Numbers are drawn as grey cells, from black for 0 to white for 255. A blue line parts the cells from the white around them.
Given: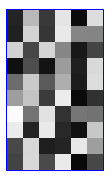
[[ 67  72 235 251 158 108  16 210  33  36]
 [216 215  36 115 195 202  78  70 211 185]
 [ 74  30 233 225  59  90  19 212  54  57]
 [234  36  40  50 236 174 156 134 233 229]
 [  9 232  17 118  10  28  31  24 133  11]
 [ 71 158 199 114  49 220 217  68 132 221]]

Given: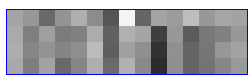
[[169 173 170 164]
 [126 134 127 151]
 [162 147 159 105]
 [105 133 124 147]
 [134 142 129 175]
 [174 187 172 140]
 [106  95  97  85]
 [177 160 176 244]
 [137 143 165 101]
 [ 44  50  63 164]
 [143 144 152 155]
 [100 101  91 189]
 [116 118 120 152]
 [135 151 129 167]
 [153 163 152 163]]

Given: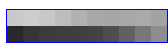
[[ 41 201]
 [ 53 205]
 [ 60 200]
 [ 63 189]
 [ 63 177]
 [ 67 168]
 [ 78 167]
 [ 97 168]
 [120 170]
 [141 163]]

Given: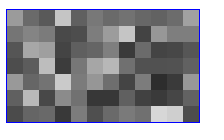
[[ 75  96 153  77  85 117 155]
 [101 185 102  92 167 132 106]
 [105  72 115 189 159 123  89]
 [ 57 139 202  60  68  73 197]
 [124 113 123 119  95  77  96]
 [ 79  55 150 166 101 125 120]
 [106  55 110 183 127 156 106]
 [122  96  68 112  58 197 114]
 [112  65 124  81 107  67 103]
 [215  58  45  81  68 151  98]
 [207  70  58  82  71 126 108]
 [ 77  98 152  97  86 126 161]]

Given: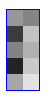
[[167  35 131  59 151]
 [226 200 176 194 133]]

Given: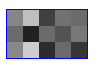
[[136 107 134]
 [205  33 191]
 [ 44 107  64]
 [106  83 113]
 [ 54 120 107]]

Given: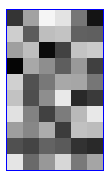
[[229  80 158 225 194 208   5 159 206  52]
 [106  68 135 130  78  81 168 190  92 162]
 [152  99 173  65 142 120 142  11 190 245]
 [215  90  60 124 233 168  94  66 195 227]
 [121  50 193 185  41 166 153 195  97 118]
 [165  41 188 232  58 118  64 203  95  20]]

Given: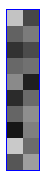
[[ 86 201  22 101  43 138 104  50  98 195]
 [158 108 127 142 106  32 113  75 123  71]]
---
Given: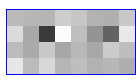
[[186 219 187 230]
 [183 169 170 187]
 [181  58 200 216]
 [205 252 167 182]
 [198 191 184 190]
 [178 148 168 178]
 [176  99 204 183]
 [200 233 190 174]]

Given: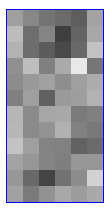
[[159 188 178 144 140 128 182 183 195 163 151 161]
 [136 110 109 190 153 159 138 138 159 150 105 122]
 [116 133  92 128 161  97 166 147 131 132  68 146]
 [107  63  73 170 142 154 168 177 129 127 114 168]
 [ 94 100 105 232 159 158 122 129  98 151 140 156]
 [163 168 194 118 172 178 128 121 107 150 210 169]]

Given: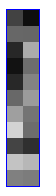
[[ 66 103  39  18  40 104 159 211  68 195 128]
 [ 14 102 171 109 131 155 116 109  47 183 124]]

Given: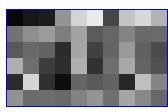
[[  8 114  89 175  43 146]
 [ 23 142 105 110 213 107]
 [ 29 155  99  60  48 108]
 [148 125  44  45  13 104]
 [212 163 165 175 101 130]
 [235  91  65  49  90 148]
 [ 70 102 101 111  99 112]
 [196 132 153 169  38 165]
 [216 105  96 100 191 136]
 [179 106  75  81 133 104]]

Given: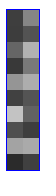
[[ 62  61 101  57 149  65 195  79 163  43]
 [133  83 178 121 173  84  98  62 170  64]]

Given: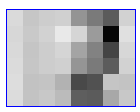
[[218 215 217 219 221 220]
 [198 201 197 198 194 195]
 [205 210 205 205 196 200]
 [208 233 213 208 178 187]
 [148 213 164 149  73  94]
 [122 155 130 122  81  91]
 [ 91   6  68  92 197 168]
 [210 224 215 210 195 200]]
